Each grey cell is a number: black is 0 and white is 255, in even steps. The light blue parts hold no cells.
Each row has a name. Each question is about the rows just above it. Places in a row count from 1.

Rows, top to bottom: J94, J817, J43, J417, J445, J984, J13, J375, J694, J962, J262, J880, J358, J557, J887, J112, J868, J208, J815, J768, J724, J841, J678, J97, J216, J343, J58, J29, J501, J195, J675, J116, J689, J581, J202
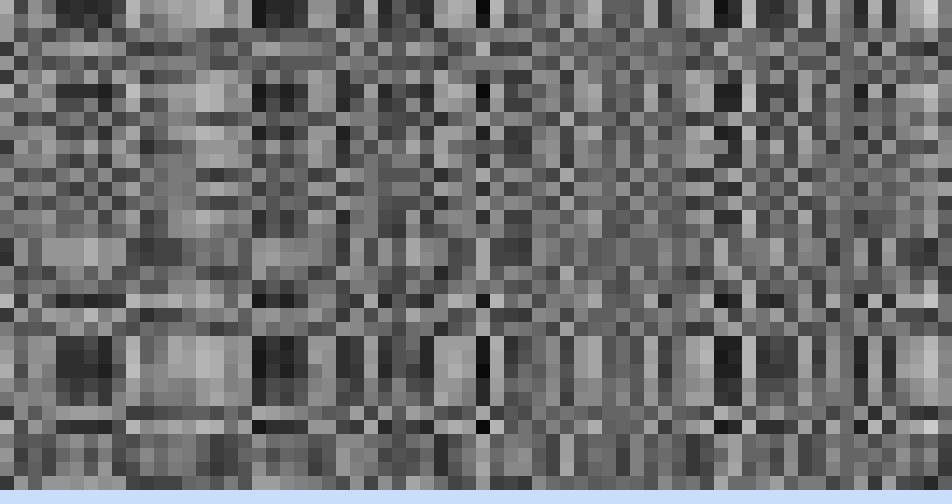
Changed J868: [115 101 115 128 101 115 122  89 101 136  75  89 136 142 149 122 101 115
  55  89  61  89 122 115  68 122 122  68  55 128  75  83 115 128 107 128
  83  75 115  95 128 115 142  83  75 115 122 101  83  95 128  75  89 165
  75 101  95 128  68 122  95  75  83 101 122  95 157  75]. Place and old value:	65, [128]
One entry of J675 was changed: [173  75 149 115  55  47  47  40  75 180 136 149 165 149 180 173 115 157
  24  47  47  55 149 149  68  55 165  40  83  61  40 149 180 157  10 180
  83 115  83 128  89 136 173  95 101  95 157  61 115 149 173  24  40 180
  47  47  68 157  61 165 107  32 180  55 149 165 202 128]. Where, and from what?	33, [173]

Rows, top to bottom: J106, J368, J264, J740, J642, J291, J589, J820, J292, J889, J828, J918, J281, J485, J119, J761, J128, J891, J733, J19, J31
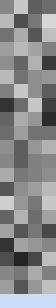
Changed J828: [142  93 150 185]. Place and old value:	4, [177]
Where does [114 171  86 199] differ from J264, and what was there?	4, [191]
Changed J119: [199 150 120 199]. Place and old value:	1, [207]
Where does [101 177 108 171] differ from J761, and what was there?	4, [163]
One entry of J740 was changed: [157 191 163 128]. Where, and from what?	2, [185]
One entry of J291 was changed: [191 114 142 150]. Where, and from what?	1, [185]

